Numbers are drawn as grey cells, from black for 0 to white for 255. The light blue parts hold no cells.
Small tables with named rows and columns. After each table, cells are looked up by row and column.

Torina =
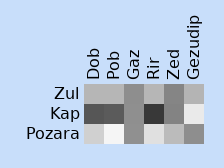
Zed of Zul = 133
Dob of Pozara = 208
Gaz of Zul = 142
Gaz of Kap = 143
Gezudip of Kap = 234
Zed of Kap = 131
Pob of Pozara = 245
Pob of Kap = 91
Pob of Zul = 182
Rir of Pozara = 224
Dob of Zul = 182
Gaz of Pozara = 144
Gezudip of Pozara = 142
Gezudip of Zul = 180
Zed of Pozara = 187
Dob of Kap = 86
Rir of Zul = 182
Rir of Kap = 56
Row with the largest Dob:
Pozara

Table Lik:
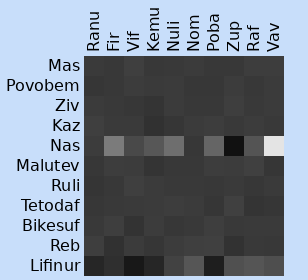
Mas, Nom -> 59
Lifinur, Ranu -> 38
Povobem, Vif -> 60
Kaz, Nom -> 59
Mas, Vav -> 61
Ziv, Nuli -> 59
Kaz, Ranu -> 63
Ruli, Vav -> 58
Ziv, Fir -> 57
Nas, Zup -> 17
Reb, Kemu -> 54

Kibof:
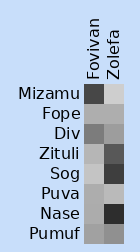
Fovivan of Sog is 196
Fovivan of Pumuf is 161
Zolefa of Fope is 174
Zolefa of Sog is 62
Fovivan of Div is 124
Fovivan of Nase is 172
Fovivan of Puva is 173
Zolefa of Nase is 45
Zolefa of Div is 157
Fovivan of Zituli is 182
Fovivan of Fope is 174
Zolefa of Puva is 186
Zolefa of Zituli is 88
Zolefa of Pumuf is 144
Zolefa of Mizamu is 206
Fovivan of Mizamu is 71

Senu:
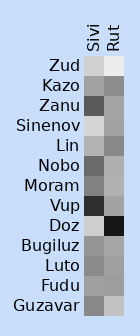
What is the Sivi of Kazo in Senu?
161
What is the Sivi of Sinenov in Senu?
213
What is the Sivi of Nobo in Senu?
106
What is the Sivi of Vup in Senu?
47
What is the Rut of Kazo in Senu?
141
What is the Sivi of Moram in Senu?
130
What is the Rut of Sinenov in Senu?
162
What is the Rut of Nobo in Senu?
175
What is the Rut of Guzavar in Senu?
193
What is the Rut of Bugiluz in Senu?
166
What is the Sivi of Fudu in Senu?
159
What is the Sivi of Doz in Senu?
206

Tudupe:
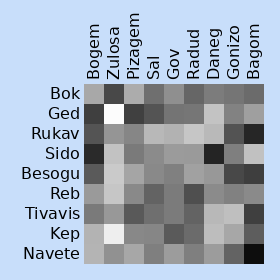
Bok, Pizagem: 172
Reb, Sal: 99
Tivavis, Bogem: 122
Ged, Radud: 118
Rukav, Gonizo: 83
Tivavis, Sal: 111
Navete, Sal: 127
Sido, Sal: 139

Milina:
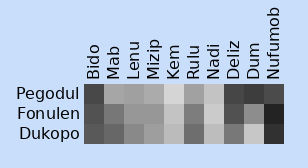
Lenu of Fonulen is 151
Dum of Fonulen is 141
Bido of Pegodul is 72
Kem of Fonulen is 195
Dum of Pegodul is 61
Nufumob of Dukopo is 49
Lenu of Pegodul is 160
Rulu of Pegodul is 161
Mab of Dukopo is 103
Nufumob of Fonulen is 35

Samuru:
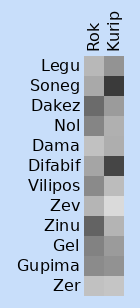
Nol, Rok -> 133
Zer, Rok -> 193
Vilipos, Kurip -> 188
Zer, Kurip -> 197
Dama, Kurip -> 174
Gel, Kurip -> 155
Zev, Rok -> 181
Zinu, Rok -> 99

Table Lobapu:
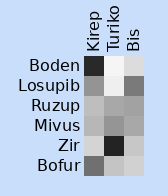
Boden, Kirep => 41
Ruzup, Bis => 162
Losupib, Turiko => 239
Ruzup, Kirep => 190
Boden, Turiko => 245
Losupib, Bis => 122
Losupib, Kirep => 148
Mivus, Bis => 168
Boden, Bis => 220
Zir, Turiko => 35
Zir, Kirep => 212
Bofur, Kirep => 112
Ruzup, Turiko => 168
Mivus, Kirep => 183
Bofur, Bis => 209
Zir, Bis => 199
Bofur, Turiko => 196
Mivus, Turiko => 149

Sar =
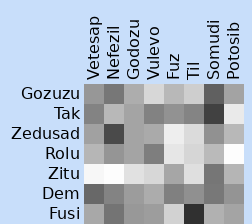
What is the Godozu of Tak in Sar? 164
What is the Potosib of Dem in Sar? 148
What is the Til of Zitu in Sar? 223
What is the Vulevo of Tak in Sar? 130
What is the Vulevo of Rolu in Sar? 126
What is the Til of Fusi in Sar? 48
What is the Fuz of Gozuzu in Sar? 184
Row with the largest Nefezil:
Zitu

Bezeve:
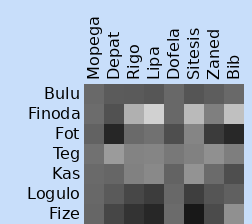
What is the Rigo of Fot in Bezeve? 106
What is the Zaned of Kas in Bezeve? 107
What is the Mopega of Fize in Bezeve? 102
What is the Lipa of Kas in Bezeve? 137
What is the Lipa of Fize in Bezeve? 39
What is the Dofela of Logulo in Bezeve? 104
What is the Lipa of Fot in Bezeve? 113
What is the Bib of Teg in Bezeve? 126
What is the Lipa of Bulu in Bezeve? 86
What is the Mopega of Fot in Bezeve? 98
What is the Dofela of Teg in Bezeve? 120
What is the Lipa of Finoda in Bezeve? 209
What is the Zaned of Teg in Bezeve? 144
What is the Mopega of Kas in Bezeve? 106
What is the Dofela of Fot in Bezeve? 78
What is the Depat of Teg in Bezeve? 155
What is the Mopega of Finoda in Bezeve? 108
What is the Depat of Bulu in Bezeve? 91
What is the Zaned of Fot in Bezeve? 59
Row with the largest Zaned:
Teg

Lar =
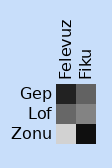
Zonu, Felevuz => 210
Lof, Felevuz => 103
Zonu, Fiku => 15
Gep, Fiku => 98
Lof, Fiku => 131
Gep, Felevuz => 34

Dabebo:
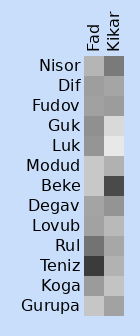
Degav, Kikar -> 148
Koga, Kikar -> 195
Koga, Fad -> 155
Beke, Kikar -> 74
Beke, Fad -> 200
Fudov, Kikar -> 156
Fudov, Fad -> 161
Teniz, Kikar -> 178
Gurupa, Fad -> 198
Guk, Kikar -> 217
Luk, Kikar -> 232
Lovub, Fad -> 162
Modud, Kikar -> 177
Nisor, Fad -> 181
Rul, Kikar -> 167
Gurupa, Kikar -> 162
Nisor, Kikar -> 122
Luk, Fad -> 149

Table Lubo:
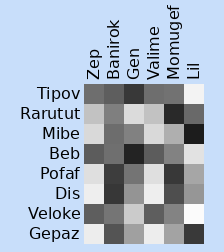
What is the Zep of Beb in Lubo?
92
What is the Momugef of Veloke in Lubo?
131
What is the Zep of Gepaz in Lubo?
237
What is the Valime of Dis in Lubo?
238
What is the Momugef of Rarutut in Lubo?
41
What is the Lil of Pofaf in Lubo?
166
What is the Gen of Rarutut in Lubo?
219
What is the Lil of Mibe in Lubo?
28
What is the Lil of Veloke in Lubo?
251
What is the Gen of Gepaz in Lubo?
160
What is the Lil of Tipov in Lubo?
243
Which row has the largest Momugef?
Mibe

